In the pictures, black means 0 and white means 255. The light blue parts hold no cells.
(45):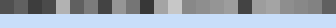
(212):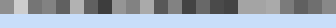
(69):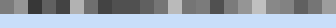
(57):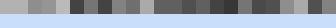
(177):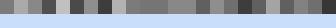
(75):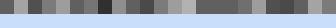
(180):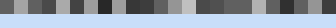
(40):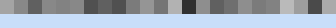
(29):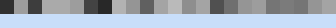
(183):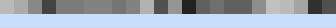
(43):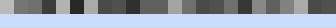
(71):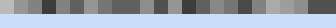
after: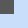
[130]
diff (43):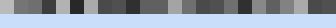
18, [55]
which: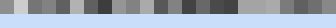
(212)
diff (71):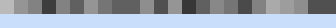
14, [61]
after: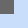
[74]

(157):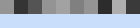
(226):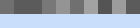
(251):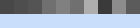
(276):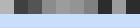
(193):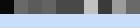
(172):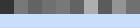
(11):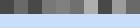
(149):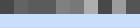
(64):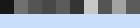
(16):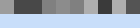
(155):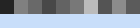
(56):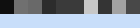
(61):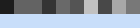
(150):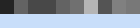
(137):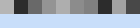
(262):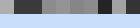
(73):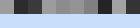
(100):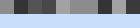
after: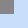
[140]
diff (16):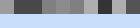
8, [58]
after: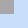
[120]
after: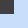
[84]
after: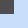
[84]

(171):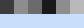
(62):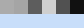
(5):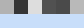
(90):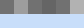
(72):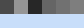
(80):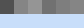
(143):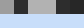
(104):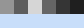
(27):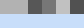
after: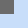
[25]
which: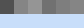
(80)
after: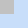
[81]
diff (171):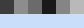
5, [141]
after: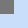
[193]
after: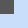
[119]
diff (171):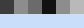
4, [25]

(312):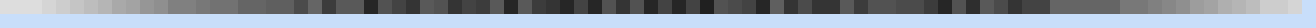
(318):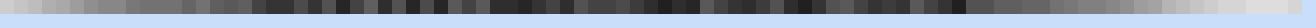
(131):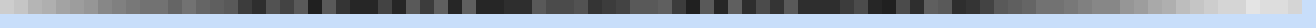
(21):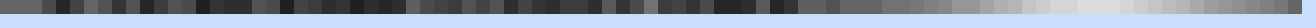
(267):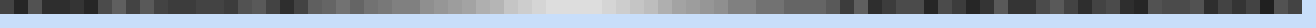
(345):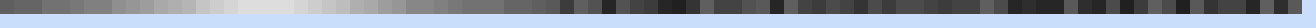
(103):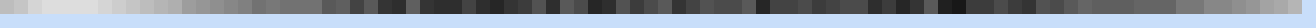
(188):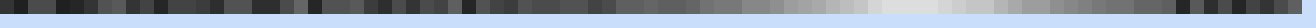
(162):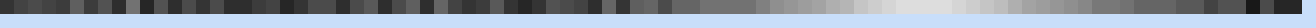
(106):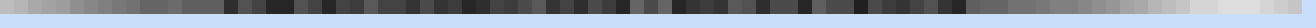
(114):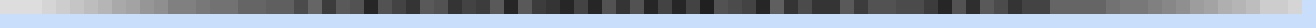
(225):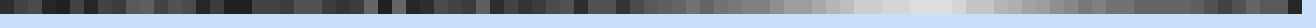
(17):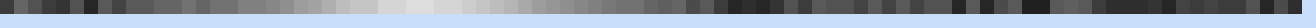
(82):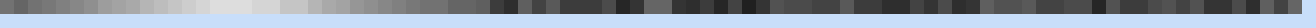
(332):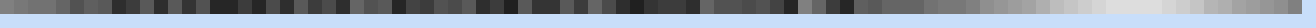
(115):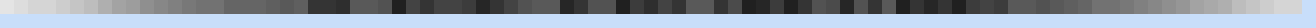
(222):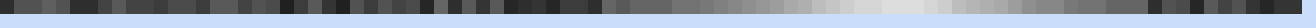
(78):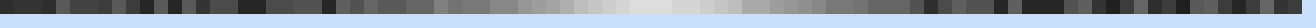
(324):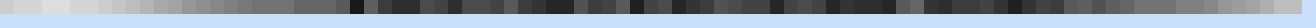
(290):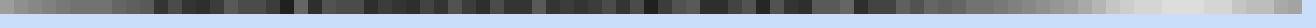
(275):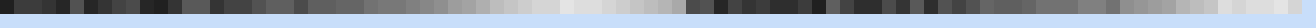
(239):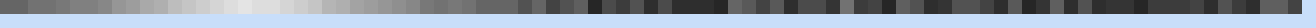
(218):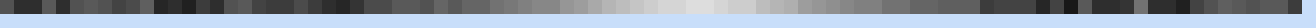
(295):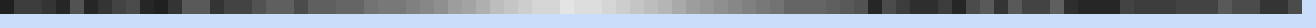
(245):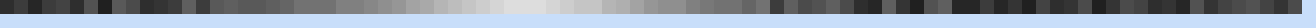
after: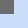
[95]
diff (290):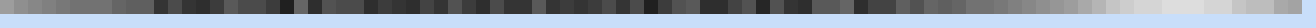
11, [89]
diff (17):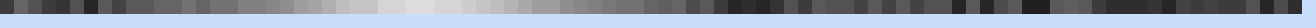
40, [150]
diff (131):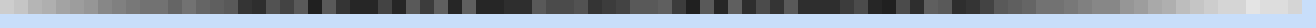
18, [60]
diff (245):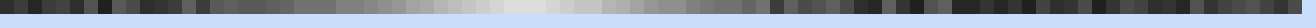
71, [60]
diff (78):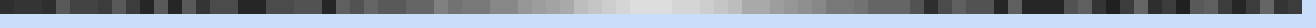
41, [175]

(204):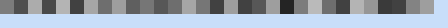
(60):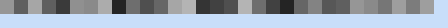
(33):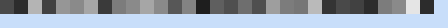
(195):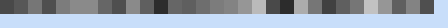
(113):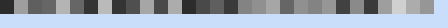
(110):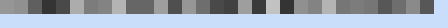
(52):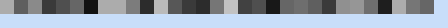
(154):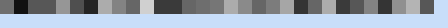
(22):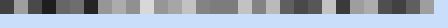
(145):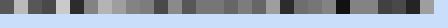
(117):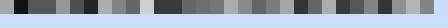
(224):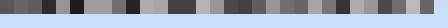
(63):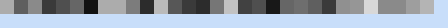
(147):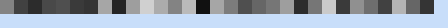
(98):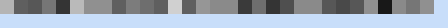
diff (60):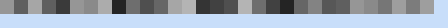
6, [144]
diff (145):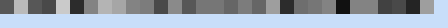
9, [158]

